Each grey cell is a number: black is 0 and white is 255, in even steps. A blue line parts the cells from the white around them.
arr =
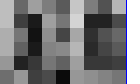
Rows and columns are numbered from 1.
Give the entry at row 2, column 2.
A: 63
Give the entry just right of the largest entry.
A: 34
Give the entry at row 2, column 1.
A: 190
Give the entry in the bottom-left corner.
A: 110
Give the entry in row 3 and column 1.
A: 174
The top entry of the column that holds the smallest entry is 90
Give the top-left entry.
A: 190
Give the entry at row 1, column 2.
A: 104
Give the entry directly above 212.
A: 198
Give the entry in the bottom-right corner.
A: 118
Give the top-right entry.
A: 182
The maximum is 212
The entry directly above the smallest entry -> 97
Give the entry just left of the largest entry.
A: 118

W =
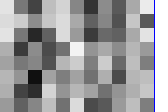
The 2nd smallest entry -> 39
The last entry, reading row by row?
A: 126
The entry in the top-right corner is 235
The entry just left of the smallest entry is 148
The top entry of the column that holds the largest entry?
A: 134
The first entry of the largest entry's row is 175
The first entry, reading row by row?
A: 227
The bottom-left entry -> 154
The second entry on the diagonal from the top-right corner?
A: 198
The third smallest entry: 45
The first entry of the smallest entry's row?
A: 182
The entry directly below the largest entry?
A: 204
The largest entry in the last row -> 219
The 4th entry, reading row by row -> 190
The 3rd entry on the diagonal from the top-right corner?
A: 97
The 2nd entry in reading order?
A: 120
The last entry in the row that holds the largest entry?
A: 154
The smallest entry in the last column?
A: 89
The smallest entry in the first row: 52
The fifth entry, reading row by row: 211
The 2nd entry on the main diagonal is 204
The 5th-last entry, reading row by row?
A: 75
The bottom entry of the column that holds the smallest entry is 134

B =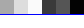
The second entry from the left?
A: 221
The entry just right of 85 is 3
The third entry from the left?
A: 250
